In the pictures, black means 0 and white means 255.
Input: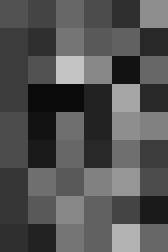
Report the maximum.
195
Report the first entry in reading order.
82
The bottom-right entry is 103
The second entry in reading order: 68
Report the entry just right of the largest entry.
135
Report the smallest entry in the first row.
47
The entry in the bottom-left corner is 47
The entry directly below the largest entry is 10
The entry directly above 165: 18
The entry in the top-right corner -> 142
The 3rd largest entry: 165
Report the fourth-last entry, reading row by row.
117
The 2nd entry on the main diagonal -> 47

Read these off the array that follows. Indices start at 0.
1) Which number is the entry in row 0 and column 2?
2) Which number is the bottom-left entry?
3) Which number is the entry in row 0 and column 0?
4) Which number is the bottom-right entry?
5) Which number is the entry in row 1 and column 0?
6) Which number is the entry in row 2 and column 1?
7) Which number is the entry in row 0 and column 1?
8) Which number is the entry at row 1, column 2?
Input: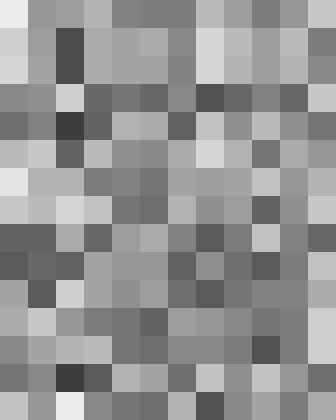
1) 157
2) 193
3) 235
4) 171
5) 206
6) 164
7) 150
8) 75

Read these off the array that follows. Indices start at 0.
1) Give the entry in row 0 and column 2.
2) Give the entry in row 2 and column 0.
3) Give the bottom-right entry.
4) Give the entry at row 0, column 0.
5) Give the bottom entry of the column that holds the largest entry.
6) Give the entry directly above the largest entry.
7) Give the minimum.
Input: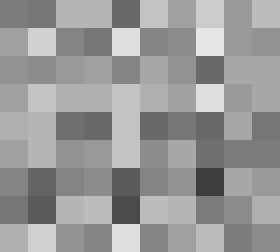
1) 181
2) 146
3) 140
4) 124
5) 188
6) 203
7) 61

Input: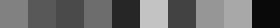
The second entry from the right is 168
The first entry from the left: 129
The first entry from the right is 9

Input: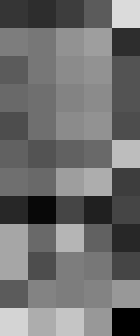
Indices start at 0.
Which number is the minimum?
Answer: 0
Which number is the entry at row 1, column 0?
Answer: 125
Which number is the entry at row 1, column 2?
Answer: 146
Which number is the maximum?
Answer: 219
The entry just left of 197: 173
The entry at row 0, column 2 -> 61
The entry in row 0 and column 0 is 53
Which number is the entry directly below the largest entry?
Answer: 45
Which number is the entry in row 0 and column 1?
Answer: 45
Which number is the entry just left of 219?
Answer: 91
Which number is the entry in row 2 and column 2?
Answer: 139
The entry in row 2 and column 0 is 91
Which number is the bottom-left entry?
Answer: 212
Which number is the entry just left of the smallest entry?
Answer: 152

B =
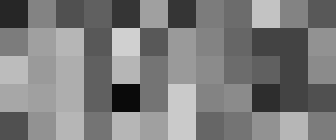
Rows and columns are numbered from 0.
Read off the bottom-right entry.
124
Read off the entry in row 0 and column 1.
131
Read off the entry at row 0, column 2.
80
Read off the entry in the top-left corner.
38
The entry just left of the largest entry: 88
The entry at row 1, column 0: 124
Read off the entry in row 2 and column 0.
188
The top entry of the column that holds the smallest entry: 53
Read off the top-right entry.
88
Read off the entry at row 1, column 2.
182
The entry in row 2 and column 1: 154
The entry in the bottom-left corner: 80
